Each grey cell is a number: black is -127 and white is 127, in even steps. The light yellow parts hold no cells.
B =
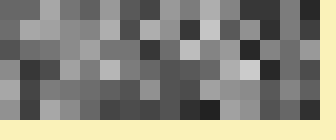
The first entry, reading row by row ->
-24
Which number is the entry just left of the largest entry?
46
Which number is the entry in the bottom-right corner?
-79
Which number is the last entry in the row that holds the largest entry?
-51
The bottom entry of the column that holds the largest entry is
17
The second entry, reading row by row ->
-24
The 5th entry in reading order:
-31
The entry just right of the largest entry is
-87
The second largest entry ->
69
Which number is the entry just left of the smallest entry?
-79
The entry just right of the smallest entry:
33
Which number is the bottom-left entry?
17
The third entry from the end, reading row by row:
-44
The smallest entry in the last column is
-87
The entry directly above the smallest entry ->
33
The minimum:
-93
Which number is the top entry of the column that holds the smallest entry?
46
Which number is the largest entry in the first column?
39
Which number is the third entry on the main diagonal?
-10
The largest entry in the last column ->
25
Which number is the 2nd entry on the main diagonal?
39
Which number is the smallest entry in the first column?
-44

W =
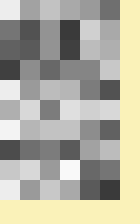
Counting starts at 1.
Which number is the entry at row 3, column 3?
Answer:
19
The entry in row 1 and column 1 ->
109
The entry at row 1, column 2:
34
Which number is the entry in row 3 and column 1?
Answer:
-30
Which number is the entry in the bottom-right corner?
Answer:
-69
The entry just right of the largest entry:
-23
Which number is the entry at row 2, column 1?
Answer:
-10
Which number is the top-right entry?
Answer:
-16
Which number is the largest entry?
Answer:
121
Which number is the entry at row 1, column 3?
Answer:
66
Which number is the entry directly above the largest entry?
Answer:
-37
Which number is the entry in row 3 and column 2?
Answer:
-37
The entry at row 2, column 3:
19

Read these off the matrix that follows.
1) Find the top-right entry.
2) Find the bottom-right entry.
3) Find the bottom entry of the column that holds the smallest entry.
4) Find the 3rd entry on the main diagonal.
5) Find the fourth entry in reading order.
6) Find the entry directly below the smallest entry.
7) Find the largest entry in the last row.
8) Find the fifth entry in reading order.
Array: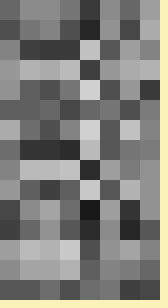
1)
30
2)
-56
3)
-18
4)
-69
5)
-10
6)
-83
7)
-10
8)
-69

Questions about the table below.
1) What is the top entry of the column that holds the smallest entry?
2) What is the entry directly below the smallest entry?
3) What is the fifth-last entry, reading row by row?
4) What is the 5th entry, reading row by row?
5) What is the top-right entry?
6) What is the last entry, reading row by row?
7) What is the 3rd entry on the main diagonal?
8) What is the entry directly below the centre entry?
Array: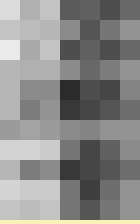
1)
-36
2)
-71
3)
67
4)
-30
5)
-23
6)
19
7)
67
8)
11

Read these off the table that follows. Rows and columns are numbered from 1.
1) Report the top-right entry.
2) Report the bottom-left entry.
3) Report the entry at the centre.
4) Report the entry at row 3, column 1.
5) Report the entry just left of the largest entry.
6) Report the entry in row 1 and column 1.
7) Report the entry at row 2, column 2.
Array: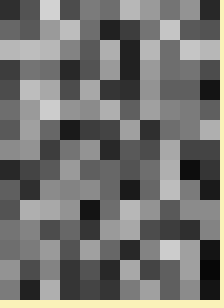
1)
-87
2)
-4
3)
-87
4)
55
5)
-44
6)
-80
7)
-38

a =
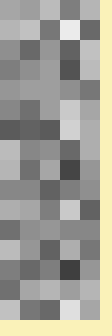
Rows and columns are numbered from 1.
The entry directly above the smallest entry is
46
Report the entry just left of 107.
-8
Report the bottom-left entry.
65
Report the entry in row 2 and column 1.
53
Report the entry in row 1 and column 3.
59
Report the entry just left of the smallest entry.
-1
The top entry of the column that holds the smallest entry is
-1
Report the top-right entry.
53
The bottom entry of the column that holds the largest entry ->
95
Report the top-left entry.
38
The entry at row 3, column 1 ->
15
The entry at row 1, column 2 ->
30
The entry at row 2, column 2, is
65
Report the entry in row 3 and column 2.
-22
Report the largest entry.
107
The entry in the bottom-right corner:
38
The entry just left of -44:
30

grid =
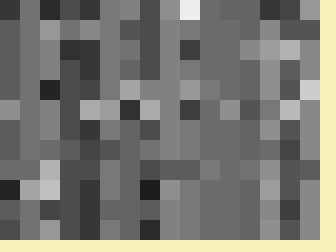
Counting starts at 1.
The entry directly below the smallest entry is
-35
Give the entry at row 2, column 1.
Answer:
-35
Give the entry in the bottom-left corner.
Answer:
-51
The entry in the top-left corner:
-72
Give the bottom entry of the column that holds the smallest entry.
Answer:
-85
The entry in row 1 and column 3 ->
-85
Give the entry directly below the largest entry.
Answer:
-7
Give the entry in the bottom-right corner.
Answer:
8
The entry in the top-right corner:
23
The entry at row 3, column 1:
-35
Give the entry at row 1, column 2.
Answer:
-13
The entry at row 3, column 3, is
1
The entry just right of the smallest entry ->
15
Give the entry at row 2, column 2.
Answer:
-13
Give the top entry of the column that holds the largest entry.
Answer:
110
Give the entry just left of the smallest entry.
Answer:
-27
